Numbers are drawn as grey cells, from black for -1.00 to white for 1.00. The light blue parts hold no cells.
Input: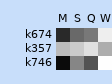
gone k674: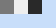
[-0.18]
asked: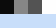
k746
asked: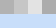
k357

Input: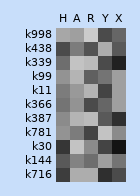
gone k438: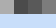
[-0.35]
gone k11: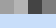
[0.20]
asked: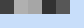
k716
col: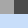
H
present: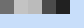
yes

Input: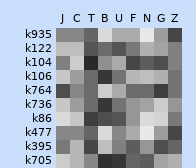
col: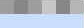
C
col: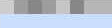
C
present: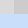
no
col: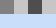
J
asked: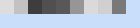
k86
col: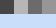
F

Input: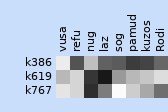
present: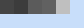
no
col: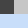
kuzos
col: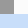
sog

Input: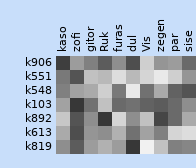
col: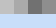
gitor
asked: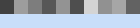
k906
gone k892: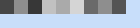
[0.56]
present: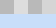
yes
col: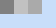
gitor
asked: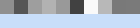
k819
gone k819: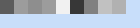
[0.05]

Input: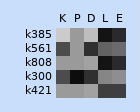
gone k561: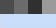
[-0.22]
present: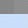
yes
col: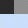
E
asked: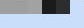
k808
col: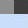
E

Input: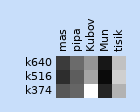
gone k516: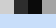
[-0.27]
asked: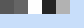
k374

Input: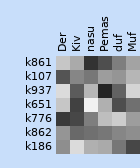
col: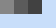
Kiv
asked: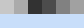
k861
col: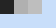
Pemas
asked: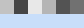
k651
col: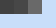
Kiv
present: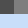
yes

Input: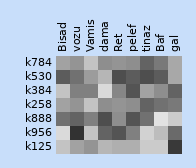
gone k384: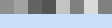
[0.05]
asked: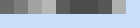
k530
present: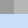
yes
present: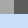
no
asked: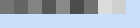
k888
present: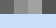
no

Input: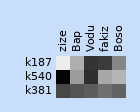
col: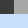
fakiz
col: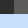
Vodu
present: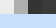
yes
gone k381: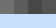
[-0.23]
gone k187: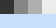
[-0.54]

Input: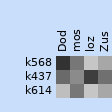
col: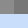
mos
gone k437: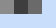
[-0.12]
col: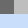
Dod
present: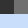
no
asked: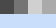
k568

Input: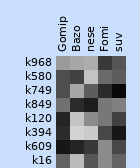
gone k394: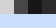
[0.59]
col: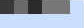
Fomi
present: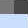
no
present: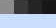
no
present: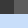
no

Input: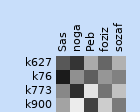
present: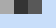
no
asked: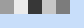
k900

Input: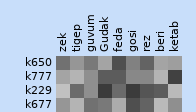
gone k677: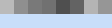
[0.35]
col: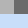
tigep

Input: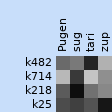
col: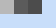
Pugen
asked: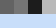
k482

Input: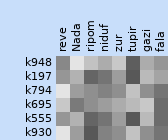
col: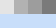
Nada
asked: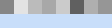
k948

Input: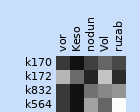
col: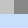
Vol
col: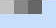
Vol
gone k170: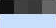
[-0.44]
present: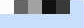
no
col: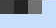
nodun

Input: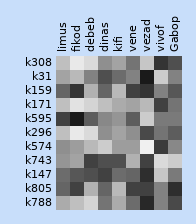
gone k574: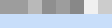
[-0.54]
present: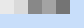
no
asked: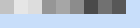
k296
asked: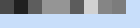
k595
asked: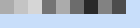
k788
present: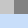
no

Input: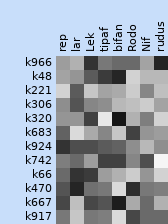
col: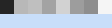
rudus
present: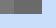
yes
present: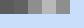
yes
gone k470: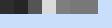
[-0.12]
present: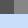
yes
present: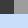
yes
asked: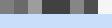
k742

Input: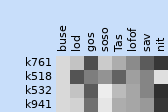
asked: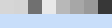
k941
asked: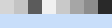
k532
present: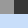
yes

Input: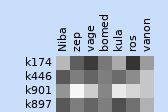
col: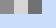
ros
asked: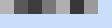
k174
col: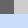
vage
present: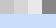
no
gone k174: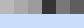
[-0.54]

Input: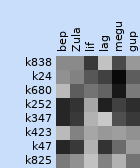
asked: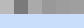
k423
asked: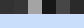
k252

